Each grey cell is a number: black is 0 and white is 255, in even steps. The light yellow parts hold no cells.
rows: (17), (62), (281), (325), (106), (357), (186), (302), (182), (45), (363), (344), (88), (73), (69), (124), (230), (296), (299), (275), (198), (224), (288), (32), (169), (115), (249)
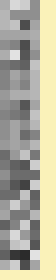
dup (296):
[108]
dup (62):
[143]
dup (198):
[153]
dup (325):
[164]

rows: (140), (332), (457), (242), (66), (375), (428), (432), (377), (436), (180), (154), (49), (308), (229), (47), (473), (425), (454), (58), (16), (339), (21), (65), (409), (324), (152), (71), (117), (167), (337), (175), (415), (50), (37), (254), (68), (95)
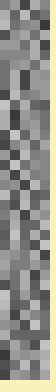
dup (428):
[113]
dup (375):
[134]
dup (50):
[101]
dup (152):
[125]
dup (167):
[101]
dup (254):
[154]

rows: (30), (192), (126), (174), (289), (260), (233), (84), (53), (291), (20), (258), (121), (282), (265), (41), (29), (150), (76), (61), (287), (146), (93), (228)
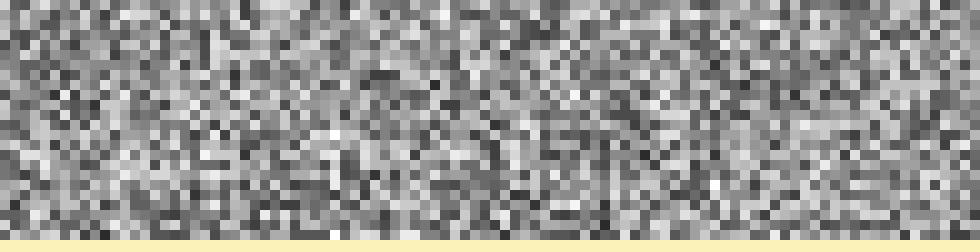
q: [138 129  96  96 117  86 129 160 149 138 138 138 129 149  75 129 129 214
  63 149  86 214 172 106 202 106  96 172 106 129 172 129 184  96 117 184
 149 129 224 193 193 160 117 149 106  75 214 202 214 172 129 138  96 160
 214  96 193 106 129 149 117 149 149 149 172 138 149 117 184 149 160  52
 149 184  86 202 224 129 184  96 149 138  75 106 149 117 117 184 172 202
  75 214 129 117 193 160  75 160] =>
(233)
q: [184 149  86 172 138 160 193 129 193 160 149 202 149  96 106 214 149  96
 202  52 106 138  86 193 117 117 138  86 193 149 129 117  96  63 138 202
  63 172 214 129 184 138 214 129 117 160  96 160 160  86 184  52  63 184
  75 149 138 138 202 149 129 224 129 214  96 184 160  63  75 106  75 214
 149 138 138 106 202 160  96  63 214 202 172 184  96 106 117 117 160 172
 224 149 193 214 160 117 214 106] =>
(61)
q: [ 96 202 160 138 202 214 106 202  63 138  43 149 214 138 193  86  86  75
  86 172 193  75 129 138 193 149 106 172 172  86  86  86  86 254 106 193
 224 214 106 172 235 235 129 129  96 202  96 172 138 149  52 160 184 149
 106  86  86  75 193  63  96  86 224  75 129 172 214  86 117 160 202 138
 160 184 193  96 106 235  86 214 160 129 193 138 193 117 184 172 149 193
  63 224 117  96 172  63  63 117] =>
(228)
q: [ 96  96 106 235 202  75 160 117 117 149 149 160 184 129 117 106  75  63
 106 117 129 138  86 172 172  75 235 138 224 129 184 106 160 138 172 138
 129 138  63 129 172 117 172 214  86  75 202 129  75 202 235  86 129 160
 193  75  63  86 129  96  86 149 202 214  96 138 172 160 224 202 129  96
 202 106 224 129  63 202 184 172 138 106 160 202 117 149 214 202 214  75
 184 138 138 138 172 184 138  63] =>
(146)

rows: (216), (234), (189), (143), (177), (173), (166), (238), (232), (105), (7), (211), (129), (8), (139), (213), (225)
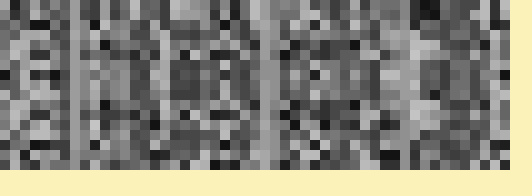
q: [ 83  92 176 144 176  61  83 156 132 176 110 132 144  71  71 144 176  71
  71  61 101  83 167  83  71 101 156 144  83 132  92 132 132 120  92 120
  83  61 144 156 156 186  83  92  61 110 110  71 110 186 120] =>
(232)
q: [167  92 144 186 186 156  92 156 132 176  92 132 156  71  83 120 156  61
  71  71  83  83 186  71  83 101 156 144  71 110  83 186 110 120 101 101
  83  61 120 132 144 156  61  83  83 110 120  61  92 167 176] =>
(8)
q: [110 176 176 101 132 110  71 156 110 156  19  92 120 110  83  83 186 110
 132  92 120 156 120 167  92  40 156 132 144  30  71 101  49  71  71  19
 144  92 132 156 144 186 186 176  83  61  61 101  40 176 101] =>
(7)

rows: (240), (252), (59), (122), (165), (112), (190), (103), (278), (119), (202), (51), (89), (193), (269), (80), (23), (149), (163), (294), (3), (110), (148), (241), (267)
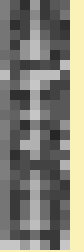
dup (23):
[66]
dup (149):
[76]
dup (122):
[66]
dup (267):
[198]
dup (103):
[189]
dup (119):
[47]

